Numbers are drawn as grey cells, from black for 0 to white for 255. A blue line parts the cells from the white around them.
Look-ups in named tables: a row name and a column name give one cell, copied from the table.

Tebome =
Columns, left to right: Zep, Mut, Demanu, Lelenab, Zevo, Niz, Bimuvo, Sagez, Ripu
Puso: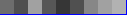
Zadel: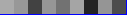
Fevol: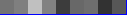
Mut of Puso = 79
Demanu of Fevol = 192
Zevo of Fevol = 60
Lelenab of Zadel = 150
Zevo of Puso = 54
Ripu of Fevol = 87
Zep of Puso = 109
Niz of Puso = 80
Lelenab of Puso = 87
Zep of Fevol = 115
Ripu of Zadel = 76
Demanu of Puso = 161
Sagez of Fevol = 50
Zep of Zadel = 170
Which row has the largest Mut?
Zadel

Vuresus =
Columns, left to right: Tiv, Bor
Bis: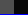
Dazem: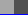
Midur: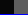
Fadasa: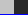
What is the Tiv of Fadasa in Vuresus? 196
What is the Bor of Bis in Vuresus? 8
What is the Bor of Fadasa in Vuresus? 41
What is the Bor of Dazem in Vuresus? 81
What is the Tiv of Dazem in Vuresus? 167
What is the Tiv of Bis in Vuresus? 80
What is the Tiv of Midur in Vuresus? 7
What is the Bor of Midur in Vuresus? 94
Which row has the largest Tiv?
Fadasa

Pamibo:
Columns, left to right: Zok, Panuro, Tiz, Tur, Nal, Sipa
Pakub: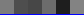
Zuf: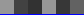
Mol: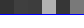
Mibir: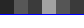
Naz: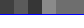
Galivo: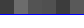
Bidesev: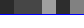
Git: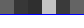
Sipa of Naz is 110
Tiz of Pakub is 71
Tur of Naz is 138
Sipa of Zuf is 98
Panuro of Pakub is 78
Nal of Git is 58
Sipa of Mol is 121
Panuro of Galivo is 108
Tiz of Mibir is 59
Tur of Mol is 178
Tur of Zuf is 151
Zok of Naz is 64
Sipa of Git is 100
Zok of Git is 98
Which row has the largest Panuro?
Galivo

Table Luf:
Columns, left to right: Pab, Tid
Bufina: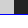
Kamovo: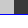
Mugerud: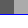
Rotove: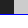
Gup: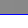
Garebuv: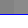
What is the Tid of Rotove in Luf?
204
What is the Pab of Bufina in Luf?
209
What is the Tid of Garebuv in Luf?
138
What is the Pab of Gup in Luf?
137
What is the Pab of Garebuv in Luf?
131
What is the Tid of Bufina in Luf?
36
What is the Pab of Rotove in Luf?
34
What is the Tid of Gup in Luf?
136
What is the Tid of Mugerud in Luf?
171
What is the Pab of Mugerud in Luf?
92
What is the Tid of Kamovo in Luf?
57
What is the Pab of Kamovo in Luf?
202
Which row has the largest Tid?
Rotove

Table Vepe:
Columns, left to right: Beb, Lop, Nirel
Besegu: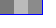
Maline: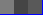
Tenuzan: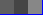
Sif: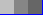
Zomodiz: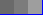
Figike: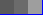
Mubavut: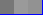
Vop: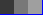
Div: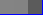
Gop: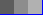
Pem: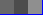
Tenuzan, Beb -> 95
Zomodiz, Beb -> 106
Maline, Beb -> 125
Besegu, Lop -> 187
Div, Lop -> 131
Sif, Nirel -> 102
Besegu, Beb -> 121
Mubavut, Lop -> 154
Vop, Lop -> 120
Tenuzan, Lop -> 69
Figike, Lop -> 107
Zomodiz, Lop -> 124

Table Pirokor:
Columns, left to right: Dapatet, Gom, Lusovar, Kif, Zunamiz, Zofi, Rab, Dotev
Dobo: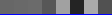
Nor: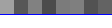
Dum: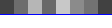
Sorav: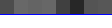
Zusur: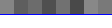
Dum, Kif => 105
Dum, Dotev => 65
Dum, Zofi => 139
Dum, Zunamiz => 200
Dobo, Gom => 105
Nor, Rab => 82
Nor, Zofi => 127
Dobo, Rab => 170
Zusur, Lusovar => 108
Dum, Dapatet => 67
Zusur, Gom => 94
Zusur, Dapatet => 133
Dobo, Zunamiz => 161
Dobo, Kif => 87
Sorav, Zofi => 39
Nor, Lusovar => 129
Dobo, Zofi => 36
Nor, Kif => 75
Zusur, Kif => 79
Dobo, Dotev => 81

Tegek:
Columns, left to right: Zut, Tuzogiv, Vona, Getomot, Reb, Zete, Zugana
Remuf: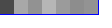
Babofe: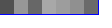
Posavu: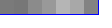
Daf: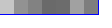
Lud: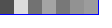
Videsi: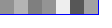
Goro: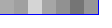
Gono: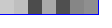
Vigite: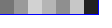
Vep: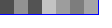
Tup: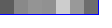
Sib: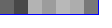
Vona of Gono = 76
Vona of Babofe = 103
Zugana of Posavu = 131
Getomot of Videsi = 148
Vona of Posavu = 139
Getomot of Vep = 195
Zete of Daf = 161

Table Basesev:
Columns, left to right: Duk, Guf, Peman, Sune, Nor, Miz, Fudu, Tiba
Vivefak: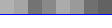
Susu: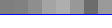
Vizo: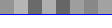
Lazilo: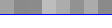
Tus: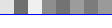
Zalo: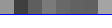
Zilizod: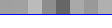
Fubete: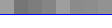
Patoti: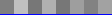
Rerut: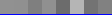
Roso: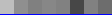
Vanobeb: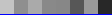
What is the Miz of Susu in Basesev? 152
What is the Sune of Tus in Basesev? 142
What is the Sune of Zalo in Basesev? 122
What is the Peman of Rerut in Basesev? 127
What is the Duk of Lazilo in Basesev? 162
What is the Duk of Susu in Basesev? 127
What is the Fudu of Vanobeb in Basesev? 154
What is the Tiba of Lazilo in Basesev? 138
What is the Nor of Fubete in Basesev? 158
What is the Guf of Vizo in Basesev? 181
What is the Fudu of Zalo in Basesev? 96
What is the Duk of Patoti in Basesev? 127
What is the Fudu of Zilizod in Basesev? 153
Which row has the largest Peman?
Tus

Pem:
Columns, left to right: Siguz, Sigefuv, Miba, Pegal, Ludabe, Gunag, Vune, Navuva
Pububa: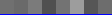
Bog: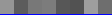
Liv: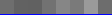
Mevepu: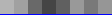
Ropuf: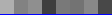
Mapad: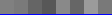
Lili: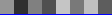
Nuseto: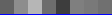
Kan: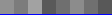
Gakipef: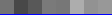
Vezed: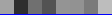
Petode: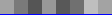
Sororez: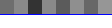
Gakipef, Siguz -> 115
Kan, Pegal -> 89
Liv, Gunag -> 122
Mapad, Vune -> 155
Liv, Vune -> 154
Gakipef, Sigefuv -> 72
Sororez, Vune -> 103
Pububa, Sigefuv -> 106
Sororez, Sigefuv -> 137
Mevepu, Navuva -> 150
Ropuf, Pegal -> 62
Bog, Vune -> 158
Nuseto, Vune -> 121

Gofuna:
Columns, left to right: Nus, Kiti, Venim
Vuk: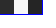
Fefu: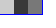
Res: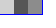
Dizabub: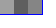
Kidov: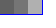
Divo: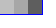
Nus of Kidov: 97
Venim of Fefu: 120
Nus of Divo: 191
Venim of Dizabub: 133
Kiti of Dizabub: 95
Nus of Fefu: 204
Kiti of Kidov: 117
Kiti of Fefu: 56
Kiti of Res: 86
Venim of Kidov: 176
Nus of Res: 209
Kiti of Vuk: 246
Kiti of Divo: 167
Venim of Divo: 94
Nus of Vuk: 44
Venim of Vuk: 37
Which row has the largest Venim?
Kidov

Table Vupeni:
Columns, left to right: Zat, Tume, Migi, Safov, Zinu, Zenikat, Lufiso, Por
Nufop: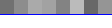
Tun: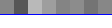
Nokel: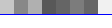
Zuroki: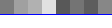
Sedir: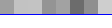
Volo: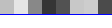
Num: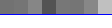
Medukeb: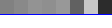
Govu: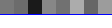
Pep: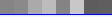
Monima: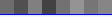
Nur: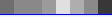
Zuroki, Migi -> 177
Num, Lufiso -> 135
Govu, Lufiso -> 102
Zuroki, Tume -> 160
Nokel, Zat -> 199
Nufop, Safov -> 162
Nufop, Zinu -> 131
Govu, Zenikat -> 172
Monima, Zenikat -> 148
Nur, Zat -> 111
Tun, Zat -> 134
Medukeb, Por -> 44

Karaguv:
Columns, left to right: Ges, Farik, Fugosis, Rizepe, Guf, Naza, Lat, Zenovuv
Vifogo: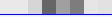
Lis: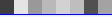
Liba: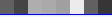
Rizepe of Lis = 185
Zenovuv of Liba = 54
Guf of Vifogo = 160
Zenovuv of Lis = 163
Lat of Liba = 97
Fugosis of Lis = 153
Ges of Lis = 62

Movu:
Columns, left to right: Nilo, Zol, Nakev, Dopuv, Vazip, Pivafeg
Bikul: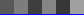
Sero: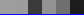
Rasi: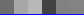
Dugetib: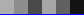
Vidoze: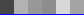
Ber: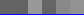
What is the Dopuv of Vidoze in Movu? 142
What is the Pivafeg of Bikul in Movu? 160
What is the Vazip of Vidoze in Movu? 216
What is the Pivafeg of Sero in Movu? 28
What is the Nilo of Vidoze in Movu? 70
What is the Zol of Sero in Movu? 157
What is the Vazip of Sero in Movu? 111
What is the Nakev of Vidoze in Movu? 152
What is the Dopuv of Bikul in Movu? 133
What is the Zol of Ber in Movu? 99
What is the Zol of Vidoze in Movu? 178
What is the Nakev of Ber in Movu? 153
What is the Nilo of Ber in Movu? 100

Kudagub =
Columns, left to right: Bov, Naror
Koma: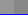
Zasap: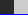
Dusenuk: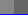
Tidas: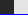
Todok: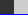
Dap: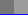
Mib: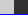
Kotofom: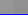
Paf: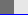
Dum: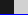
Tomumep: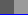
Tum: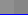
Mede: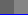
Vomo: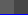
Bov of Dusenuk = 135
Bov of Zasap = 42
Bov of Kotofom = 150
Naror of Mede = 133
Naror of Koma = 136
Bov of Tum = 144
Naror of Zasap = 204
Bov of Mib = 206
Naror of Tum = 134
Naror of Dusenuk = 102
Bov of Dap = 118
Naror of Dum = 209
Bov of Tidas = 40
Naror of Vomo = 70
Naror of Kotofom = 144

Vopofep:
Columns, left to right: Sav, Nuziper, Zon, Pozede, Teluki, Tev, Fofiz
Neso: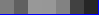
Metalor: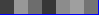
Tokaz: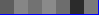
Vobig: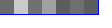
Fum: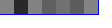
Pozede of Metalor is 54
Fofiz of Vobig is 93
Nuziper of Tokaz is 134
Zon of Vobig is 112
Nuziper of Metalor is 152
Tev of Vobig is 111
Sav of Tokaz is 94
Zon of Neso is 152
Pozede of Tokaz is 138

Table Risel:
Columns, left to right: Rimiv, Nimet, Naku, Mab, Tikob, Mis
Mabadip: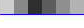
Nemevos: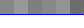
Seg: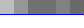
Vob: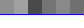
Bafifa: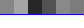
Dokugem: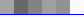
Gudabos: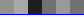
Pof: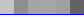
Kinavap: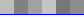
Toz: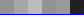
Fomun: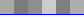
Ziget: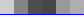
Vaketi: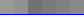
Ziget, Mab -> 70
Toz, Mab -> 147
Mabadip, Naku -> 46
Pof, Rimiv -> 197
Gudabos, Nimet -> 168
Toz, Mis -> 33
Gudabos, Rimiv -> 145
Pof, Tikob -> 160
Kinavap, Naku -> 161
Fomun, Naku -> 142
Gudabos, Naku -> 30
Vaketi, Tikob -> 129
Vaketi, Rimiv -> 153
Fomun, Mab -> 204
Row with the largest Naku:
Toz

